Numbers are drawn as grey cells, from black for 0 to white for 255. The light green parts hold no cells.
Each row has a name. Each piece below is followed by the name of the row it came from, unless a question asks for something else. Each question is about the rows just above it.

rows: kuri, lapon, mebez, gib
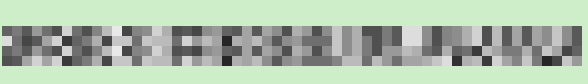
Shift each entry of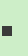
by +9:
[67]
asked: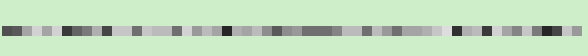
gib
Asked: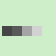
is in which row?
lapon
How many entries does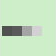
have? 4
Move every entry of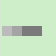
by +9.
[196, 173, 131, 131]

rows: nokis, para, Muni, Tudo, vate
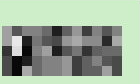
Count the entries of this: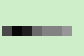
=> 7
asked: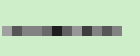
nokis
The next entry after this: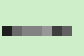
[130]
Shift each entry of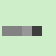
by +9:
[139, 139, 160,  71]
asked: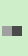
vate
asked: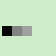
Muni
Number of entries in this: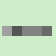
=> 5

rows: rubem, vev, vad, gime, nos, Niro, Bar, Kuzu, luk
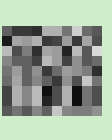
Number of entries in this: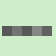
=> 5
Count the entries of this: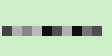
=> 10
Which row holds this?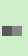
luk
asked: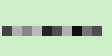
Kuzu

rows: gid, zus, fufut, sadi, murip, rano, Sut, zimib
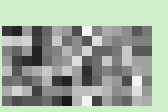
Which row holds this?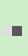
sadi
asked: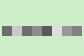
zus
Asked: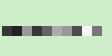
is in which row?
rano

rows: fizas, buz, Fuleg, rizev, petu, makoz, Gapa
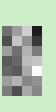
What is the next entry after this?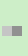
[56]
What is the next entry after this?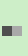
[134]
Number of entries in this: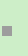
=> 1

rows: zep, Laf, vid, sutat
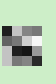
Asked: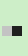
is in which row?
vid
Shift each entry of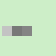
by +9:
[204, 129, 141]
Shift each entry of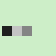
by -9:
[ 22, 186, 123]
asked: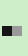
vid

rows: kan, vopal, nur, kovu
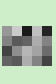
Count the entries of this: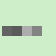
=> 4
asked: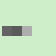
kovu
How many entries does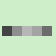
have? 5
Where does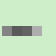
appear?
vopal

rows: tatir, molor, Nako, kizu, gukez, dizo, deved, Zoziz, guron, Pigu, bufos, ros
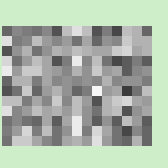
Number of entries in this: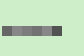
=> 6
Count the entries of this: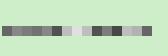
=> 15
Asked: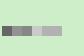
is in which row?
molor

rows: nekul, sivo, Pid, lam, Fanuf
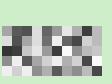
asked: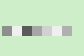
lam
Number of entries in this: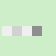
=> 4

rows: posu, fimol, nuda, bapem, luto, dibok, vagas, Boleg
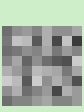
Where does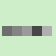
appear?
vagas
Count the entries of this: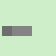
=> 3
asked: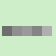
posu

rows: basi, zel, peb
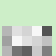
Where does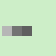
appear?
peb
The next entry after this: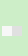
[212]
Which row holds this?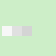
zel
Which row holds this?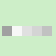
zel
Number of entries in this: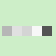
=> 5

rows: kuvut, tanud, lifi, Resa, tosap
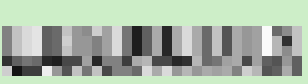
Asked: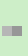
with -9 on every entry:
[173, 142]
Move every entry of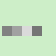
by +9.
[138, 170, 227, 126]

